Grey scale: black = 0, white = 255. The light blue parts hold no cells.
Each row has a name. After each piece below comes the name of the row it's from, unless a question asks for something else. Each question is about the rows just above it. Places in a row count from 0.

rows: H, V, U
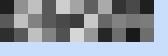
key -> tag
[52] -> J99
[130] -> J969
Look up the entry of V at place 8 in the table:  J969
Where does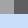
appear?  H
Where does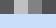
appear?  U
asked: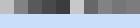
V
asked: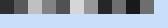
U

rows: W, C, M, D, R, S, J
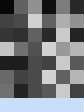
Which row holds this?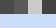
J
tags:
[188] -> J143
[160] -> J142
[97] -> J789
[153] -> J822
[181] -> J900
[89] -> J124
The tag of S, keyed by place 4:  J789
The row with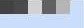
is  S

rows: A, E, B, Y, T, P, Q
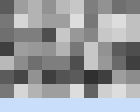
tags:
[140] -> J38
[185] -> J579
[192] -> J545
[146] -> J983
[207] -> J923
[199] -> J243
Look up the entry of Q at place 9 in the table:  J545
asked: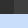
P
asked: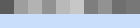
A
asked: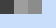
P
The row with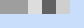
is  Q
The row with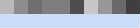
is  T
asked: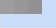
Y

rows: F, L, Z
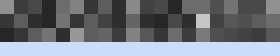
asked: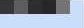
L
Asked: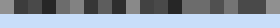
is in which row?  F
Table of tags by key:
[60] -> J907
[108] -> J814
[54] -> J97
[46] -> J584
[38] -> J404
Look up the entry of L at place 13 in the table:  J584
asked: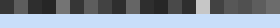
L

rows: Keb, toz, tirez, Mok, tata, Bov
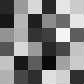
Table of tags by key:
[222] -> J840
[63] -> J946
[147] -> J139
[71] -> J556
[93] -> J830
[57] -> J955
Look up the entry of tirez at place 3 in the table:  J946
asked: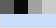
tata
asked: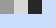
Keb

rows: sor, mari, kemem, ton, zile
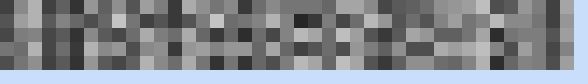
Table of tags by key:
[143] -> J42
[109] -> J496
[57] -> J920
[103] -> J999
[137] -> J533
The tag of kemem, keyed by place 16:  J999
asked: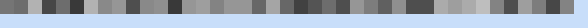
ton
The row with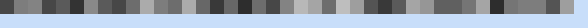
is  kemem
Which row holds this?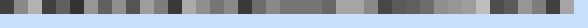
sor
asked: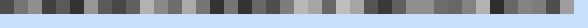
zile
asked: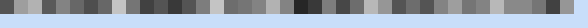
mari

